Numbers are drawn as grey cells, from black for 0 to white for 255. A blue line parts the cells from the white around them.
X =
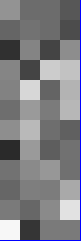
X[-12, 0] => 147
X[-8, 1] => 215
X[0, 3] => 87
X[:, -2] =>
[108, 108, 68, 204, 100, 123, 110, 94, 151, 124, 138, 122]
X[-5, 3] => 113
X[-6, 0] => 142
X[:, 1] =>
[108, 114, 132, 68, 215, 154, 185, 154, 138, 126, 103, 53]
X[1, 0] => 101
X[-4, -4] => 114
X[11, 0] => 247
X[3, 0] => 133

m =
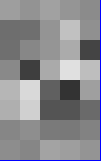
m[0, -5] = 158
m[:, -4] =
[147, 111, 135, 62, 217, 208, 142, 134]
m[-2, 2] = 122
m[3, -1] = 190
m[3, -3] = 170
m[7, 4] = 148
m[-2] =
[134, 142, 122, 121, 130]
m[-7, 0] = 110
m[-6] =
[111, 135, 149, 171, 68]

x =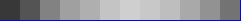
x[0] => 56
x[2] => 130
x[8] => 190
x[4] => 175

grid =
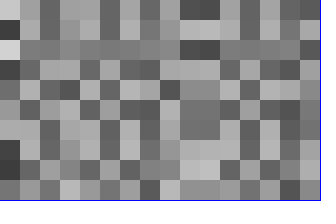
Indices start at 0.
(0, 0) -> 199
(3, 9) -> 171
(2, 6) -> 124
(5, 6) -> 94
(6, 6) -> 177
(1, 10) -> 185
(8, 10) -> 191
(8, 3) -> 132
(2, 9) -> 78
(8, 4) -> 102
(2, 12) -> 121
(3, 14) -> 87
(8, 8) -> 133
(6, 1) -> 171
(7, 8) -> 150
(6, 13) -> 176
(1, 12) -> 100
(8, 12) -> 161
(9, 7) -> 90
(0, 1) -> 160
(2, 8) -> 136
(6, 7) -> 97
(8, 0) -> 61
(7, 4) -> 177
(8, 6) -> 98
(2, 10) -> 73
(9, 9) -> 145
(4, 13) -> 179
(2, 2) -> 121
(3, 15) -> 160
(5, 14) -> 83
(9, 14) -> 84
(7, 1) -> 177
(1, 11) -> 173

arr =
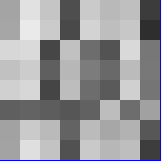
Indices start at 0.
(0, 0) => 164
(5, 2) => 93
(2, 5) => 83
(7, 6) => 190
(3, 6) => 187
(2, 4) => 109
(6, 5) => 167
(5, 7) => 161
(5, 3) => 86
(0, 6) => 191
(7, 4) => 201
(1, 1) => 234
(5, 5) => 189
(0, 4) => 202
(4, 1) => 215
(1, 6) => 199
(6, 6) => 178
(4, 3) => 189

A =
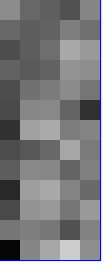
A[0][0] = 140
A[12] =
[6, 134, 167, 205, 142]
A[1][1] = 93
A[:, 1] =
[103, 93, 93, 89, 113, 135, 161, 87, 136, 157, 147, 127, 134]
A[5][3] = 100
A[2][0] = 78
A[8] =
[93, 136, 135, 100, 128]
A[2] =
[78, 93, 110, 169, 153]
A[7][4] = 122
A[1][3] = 127
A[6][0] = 50
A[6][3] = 124
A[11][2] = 119
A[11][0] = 118
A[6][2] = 170
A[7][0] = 77

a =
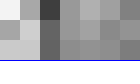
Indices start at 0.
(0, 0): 243
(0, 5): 160
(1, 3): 151
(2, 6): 125
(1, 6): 147
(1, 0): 166

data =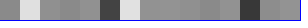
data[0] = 138
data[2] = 144
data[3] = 138
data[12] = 56
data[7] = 146
